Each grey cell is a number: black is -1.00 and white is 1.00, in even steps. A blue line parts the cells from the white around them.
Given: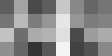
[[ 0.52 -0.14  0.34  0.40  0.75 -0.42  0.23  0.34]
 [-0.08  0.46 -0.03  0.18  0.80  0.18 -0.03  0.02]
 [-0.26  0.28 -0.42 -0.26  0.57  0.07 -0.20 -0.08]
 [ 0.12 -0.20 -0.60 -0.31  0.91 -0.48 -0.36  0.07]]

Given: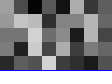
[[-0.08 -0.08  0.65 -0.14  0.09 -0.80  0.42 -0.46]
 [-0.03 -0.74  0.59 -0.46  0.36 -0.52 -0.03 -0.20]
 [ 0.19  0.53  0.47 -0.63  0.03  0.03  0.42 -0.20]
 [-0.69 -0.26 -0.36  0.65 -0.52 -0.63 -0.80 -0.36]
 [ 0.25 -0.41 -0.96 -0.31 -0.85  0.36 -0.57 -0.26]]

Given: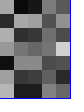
[[-0.67  0.31  0.25 -0.36  0.14]
 [-0.88  0.08  0.08 -0.41 -0.36]
 [ 0.19 -0.08 -0.19 -0.08  0.63]
 [ 0.25 -0.57 -0.51 -0.25 -0.67]
 [ 0.37 -0.62 -0.57 -0.13 -0.41]
 [ 0.43 -0.78 -0.78  0.02 -0.19]
 [ 0.31 -0.93 -0.83 -0.03 -0.30]]

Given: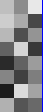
[[ 0.50  0.10  0.82]
 [-0.78  0.72  0.28]
 [-0.67 -0.23  0.22]
 [ 0.44 -0.38  0.16]
 [ 0.04 -0.50 -0.01]
 [ 0.39 -0.33 -0.18]
 [ 0.61  0.33 -0.44]
 [-0.23  0.67 -0.56]]

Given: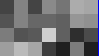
[[ 0.24  0.46  0.30 -0.52 -0.76 -0.03 -0.76]
 [-0.35  0.03 -0.19 -0.19 -0.25  0.18  0.13]
 [-0.03 -0.35 -0.30  0.62 -0.25 -0.64 -0.41]
 [-0.47  0.03 -0.47  0.08 -0.08  0.35  0.30]]

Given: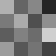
[[ 0.39 -0.21  0.06 -0.72]
 [ 0.22 -0.32 -0.09 -0.48]
 [-0.27  0.01 -0.15  0.62]
 [-0.04  0.34 -0.38  0.12]]

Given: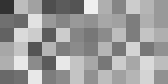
[[-0.18 -0.12  0.82 -0.02  0.09  0.54  0.14  0.48  0.26  0.42  0.66  0.14]
 [-0.12 -0.18  0.77  0.20  0.04  0.20  0.14  0.31  0.26 -0.02  0.37  0.20]
 [-0.23  0.71  0.60 -0.29  0.60  0.04 -0.07  0.09  0.48 -0.02  0.54  0.37]
 [-0.61  0.48  0.26 -0.39 -0.29 -0.34  0.88  0.37  0.04  0.60  0.42  0.20]
 [ 0.37  0.82  0.09 -0.29  0.82  0.54  0.31 -0.07  0.60  0.31  0.71  0.48]
 [ 0.31  0.54 -0.34  0.42 -0.02  0.09 -0.02  0.42 -0.07  0.66 -0.07  0.14]]

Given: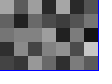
[[ 0.30 -0.29  0.24 -0.68  0.30 -0.68 -0.35]
 [-0.47 -0.57  0.19 -0.18 -0.63 -0.03 -0.29]
 [-0.08  0.02  0.02  0.24 -0.74 -0.03 -0.85]
 [-0.23 -0.74 -0.18 -0.41 -0.52 -0.35 -0.08]
 [-0.63  0.08 -0.47  0.02  0.14 -0.41  0.56]]
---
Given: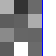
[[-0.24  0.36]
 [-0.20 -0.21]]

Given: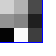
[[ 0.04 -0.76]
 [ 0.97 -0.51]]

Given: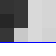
[[-0.58  0.70]
 [ 0.57  0.70]]

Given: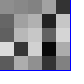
[[0.26 0.39]
 [0.44 0.56]]

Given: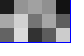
[[ 0.64 -0.09]
 [ 0.72 -0.61]]

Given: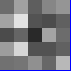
[[ 0.77 -0.35]
 [-0.21 -0.68]]

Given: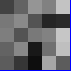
[[ 0.08 -0.35]
 [-0.35 -0.05]]

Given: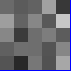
[[-0.22  0.06]
 [-0.54 -0.14]]

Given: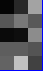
[[-0.06 -0.31]
 [-0.89  0.10]]
